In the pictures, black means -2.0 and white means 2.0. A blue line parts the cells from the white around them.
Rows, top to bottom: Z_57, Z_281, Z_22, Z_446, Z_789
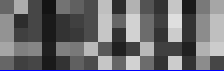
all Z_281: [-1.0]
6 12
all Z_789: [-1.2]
5 12 14
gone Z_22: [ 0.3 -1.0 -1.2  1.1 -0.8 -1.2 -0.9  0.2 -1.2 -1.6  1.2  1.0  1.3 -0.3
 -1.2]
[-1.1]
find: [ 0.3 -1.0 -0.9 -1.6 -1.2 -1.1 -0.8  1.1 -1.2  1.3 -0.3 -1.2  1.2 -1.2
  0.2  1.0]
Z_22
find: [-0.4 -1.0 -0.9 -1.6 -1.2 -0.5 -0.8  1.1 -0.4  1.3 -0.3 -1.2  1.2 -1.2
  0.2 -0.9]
Z_789

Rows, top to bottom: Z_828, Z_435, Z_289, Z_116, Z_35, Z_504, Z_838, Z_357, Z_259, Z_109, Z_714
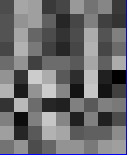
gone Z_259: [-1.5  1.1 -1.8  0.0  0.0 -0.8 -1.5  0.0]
[0.1]
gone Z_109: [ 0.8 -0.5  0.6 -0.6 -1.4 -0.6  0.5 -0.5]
[0.2]
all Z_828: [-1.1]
4 9
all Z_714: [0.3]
2 5 6

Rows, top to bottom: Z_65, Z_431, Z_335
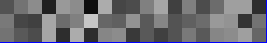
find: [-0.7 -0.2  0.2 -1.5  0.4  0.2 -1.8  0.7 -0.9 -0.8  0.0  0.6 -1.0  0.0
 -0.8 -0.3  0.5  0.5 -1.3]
Z_65
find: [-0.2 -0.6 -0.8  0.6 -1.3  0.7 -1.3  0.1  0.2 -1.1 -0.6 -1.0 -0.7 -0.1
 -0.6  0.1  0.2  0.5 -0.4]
Z_335

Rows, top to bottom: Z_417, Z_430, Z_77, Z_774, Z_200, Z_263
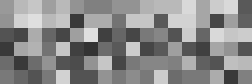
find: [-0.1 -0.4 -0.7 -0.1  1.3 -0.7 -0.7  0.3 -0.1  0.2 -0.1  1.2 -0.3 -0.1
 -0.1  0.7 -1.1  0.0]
Z_263
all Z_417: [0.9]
2 5 12 13
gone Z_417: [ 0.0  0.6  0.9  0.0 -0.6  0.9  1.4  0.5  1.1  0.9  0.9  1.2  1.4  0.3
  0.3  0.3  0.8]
[0.4]
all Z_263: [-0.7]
3 6 7
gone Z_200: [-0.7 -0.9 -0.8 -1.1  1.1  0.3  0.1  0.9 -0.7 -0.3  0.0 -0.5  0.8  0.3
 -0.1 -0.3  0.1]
[1.0]
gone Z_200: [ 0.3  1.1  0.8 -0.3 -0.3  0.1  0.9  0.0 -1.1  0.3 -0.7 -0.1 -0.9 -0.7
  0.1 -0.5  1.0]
[-0.8]

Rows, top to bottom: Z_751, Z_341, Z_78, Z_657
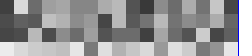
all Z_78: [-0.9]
1 16
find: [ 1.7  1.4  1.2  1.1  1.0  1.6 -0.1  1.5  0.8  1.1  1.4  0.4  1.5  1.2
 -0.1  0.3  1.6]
Z_657
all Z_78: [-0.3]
6 9 10 13
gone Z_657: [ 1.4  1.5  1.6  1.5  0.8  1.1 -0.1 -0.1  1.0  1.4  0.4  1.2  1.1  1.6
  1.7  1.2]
[0.3]

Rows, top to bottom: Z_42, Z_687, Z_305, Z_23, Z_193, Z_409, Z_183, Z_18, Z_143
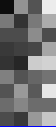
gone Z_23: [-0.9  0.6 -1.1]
[-1.0]
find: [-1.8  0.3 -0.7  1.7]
Z_42
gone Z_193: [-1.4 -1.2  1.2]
[1.3]
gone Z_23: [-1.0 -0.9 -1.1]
[0.6]
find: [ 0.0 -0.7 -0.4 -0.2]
Z_409
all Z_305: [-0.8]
1 2 4

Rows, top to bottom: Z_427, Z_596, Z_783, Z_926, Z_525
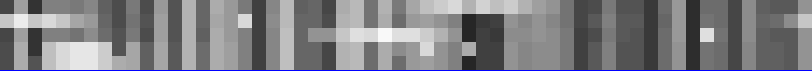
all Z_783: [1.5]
26 29 30 51
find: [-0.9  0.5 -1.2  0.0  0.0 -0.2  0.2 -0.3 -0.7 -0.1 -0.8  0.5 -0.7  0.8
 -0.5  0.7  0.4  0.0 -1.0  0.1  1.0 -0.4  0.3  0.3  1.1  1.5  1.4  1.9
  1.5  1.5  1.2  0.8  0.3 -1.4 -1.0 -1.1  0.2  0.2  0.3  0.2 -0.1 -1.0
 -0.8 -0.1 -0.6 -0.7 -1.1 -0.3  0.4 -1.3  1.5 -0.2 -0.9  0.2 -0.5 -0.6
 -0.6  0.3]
Z_783

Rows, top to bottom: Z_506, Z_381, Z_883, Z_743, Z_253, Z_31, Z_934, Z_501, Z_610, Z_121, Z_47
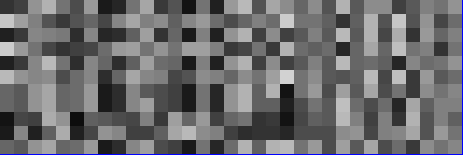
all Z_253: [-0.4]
8 13 26
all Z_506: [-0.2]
5 10 15 32
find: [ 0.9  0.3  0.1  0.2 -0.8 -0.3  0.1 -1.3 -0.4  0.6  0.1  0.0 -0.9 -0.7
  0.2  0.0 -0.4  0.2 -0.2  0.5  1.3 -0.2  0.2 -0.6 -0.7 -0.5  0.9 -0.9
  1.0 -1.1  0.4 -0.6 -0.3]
Z_31
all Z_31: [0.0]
12 16
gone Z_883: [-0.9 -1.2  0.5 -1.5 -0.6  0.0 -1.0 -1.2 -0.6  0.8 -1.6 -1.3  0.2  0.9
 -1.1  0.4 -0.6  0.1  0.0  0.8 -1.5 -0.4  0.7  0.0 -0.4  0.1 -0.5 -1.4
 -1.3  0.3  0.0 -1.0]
[-0.1]
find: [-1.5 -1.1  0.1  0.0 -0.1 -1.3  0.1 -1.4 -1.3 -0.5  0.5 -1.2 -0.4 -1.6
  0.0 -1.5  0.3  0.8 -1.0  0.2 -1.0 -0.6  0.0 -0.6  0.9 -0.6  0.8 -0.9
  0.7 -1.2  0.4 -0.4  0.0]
Z_883

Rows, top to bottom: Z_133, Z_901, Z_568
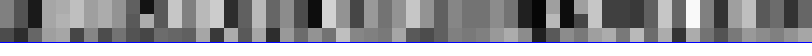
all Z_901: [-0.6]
10 12 55
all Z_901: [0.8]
5
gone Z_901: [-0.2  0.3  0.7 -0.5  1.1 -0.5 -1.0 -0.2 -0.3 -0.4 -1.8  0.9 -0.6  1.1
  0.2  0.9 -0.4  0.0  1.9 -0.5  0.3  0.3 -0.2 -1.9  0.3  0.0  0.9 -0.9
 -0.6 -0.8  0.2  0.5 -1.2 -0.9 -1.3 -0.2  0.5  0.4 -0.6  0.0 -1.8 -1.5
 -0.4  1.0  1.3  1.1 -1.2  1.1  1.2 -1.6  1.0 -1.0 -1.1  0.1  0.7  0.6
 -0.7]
[0.8]
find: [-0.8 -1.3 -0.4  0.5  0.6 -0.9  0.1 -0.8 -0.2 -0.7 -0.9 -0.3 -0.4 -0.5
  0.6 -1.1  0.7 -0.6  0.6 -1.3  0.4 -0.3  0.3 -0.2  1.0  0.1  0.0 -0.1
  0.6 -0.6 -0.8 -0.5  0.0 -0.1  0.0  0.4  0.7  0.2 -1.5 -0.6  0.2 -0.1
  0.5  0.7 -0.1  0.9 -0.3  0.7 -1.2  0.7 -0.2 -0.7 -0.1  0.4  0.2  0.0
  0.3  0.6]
Z_568
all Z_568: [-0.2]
9 24 51
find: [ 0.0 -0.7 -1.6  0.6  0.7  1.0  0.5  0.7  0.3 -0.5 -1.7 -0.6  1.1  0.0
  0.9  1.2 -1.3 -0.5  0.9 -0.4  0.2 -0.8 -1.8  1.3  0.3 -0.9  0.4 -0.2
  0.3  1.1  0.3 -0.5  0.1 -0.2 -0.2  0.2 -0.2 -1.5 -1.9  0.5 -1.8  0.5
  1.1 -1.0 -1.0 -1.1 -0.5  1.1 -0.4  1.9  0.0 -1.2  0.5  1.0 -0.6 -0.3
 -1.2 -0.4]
Z_133
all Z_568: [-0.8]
1 8 31

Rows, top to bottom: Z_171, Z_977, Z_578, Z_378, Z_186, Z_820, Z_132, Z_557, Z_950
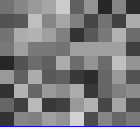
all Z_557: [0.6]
9
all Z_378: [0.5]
2 6 7 8 9
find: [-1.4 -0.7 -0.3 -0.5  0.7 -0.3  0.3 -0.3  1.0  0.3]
Z_186

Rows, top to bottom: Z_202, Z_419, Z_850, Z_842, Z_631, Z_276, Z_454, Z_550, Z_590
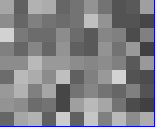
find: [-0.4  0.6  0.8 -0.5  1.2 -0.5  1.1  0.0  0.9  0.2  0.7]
Z_590
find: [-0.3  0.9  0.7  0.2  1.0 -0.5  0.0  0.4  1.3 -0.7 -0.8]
Z_276
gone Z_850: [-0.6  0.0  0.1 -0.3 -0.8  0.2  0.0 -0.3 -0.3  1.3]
[-0.1]
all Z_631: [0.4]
4 5 11

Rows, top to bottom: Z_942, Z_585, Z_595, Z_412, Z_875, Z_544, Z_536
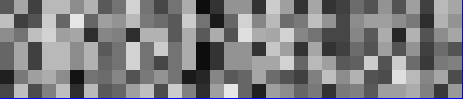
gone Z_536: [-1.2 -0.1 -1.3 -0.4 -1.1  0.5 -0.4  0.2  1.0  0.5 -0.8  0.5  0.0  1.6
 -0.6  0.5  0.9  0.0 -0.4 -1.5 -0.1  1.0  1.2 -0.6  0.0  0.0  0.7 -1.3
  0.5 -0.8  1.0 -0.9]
[0.4]
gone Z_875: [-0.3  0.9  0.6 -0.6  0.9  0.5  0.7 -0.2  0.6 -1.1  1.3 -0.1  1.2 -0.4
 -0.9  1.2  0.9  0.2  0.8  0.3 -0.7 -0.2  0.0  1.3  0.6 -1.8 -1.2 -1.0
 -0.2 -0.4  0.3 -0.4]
[-0.5]
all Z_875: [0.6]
2 19 20
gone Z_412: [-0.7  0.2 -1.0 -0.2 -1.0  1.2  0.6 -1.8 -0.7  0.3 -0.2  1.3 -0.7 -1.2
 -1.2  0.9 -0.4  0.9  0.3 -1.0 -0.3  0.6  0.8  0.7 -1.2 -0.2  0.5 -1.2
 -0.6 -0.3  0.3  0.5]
[1.1]
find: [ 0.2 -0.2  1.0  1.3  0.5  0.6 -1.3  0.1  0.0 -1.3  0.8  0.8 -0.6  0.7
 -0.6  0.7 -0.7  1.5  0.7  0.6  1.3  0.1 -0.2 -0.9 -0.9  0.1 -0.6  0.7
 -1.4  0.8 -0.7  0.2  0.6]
Z_595
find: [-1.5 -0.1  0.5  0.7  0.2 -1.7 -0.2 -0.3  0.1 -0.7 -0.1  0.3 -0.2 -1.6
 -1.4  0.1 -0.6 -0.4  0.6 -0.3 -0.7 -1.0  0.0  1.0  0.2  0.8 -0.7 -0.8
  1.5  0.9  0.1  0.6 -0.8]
Z_544

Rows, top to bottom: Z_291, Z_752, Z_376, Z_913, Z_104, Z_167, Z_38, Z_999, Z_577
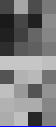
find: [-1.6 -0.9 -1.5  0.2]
Z_752
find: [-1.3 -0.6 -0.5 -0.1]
Z_913
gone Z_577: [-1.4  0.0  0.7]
[1.0]
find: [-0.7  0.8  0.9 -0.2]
Z_167
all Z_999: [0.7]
2 3
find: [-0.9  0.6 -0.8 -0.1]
Z_291
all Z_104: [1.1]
1 2 3

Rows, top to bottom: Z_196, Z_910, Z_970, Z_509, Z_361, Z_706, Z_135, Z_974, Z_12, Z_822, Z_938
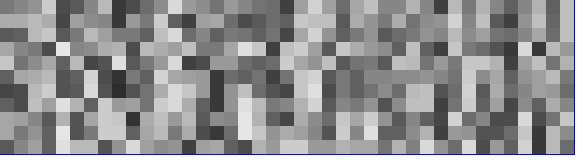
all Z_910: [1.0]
23 24 35 39 41
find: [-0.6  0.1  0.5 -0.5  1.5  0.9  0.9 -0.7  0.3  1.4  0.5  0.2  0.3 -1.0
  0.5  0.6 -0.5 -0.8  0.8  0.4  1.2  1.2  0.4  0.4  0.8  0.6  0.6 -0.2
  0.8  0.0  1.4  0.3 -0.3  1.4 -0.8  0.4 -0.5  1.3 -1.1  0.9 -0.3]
Z_938
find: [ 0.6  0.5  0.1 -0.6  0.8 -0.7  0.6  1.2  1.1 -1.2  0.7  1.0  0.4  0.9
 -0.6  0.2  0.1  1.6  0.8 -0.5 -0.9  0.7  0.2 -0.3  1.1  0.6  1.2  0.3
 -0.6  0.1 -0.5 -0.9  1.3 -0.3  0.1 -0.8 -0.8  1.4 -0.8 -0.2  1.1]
Z_12
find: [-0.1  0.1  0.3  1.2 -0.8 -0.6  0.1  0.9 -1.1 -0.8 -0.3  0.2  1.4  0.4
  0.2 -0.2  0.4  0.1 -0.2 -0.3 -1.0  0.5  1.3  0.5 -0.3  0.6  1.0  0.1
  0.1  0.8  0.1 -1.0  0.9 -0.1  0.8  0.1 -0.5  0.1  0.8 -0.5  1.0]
Z_196

